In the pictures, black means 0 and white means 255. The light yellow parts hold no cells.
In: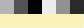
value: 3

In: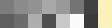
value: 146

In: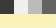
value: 187

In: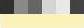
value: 101

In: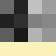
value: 193

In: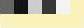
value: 205

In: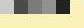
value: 123

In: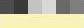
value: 195

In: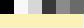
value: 215

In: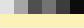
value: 79
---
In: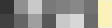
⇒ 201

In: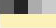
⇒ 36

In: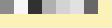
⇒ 211

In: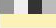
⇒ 239

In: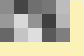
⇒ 222

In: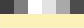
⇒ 227

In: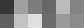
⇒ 109

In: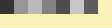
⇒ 77

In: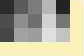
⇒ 156
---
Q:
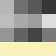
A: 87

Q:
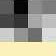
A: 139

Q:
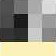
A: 170

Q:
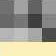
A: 98

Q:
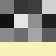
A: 61

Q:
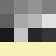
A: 147
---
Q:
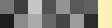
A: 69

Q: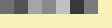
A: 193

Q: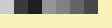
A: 129

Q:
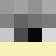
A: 76

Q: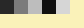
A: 189

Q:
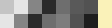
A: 125

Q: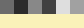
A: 65
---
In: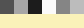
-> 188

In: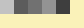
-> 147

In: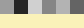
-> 179

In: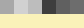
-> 189

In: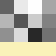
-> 233

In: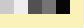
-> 202

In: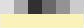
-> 204

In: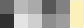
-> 207

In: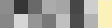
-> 206
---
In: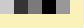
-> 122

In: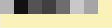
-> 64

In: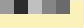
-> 192

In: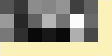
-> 181

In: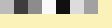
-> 249

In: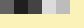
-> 67
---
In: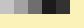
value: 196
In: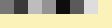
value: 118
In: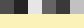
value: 77
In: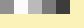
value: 144
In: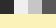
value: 44
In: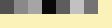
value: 80
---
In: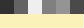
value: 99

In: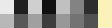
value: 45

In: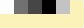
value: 113

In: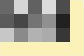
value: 70

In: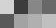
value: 104

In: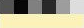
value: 83

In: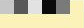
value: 122
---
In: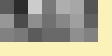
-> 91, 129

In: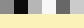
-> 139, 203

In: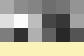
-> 170, 84

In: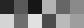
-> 37, 158

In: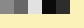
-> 137, 45

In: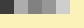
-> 60, 206

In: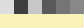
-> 221, 136

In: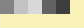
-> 132, 62

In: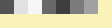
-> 83, 161

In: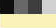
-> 14, 208
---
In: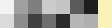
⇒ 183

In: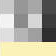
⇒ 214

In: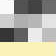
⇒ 183

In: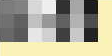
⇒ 179

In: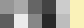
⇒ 40

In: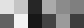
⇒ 155

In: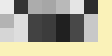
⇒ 72

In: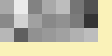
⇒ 123

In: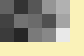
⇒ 80

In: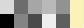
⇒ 238
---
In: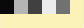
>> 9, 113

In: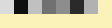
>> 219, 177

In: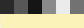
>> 42, 114

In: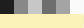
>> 30, 250

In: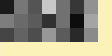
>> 27, 138

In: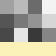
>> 161, 134

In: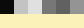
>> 10, 148

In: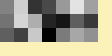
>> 130, 145

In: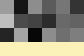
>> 156, 126

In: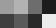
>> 157, 236
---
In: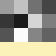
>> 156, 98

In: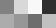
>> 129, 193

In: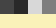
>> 68, 126

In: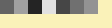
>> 99, 147

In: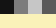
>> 19, 90

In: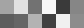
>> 164, 140

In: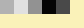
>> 178, 73

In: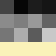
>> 68, 200
